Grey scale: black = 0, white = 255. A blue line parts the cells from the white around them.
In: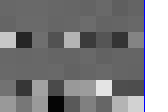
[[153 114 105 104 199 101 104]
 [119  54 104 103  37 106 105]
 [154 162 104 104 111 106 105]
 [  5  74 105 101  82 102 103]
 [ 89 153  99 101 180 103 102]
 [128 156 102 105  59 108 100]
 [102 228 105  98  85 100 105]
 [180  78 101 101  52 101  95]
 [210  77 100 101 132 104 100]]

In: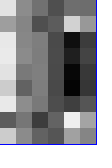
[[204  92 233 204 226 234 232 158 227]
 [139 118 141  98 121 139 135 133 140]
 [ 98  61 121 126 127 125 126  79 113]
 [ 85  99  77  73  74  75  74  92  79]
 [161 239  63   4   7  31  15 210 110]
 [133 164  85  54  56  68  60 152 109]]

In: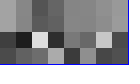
[[ 75  63 163 163]
 [ 97  29 134 135]
 [109 221  90  84]
 [171  46  97 101]
 [ 59 121 134 133]
 [143 104 133 134]
 [ 71 199 141 144]
 [ 80  75 155 153]]

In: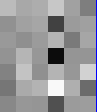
[[136 118 130 147 153 145 187]
 [151 170 195 181 143 161 168]
 [149 179 144 151 155 166 173]
 [ 80 249 180  12 180  65 199]
 [155 175 151 149 122 155 161]
 [157 107 210 149 166 160 126]]

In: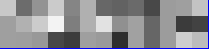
[[159 159 200]
 [158 177 108]
 [152 204 147]
 [ 71 243 203]
 [ 60 126 133]
 [159 176 176]
 [154 226 103]
 [ 46 144  98]
 [161 161 106]
 [102 102  72]
 [156 156 156]
 [206  59 159]
 [188  66 195]]

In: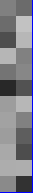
[[138 173 169 157 162 157  40 116 182  78 108 128]
 [ 50 174  77  94 129 183  82 135 129 183 194 107]]
